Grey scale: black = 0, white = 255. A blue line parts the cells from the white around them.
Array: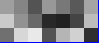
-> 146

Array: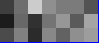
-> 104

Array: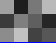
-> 127

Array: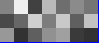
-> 103

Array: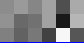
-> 105

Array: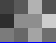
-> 142

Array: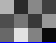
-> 118

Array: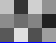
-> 110
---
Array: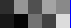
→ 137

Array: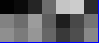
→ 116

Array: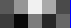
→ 74

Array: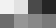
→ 37

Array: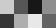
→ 142

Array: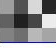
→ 236

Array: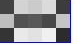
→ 197

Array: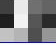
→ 43

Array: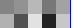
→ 162
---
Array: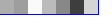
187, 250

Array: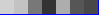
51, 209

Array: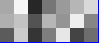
182, 246

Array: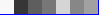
119, 248

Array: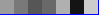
105, 204

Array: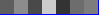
204, 204

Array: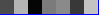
123, 195

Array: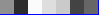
222, 251

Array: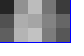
165, 194

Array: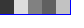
129, 221
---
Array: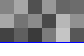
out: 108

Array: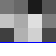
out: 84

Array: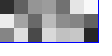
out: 249

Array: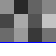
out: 134

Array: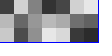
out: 231

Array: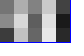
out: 66

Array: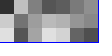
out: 143

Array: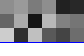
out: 40

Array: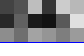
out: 184

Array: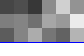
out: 147
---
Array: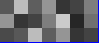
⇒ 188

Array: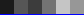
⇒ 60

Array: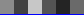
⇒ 199

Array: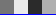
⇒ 43

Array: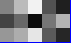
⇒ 230

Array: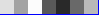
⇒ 252
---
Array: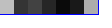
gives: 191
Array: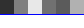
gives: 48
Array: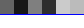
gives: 100
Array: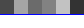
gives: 73
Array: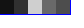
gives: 18
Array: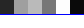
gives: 38
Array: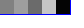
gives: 129
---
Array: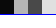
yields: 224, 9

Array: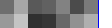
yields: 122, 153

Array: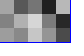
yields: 184, 157

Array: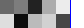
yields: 236, 222

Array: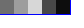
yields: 13, 110

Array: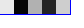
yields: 206, 233

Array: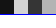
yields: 180, 19
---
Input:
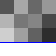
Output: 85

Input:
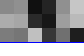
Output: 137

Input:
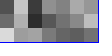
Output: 81

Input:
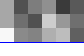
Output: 167

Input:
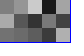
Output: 127

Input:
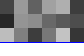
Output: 69

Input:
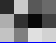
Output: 41
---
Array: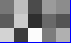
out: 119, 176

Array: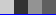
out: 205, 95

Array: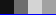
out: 18, 162

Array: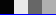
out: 4, 175

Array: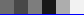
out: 109, 242

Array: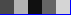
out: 73, 213

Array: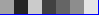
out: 162, 229

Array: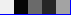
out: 240, 163

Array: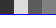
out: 50, 128
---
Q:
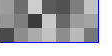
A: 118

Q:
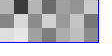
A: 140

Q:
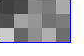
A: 109

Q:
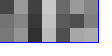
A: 173

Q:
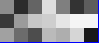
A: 25

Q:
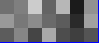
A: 84
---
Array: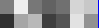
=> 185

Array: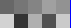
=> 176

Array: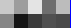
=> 59

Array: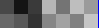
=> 50

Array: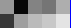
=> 187

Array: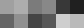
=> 68

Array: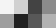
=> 88

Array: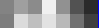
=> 191
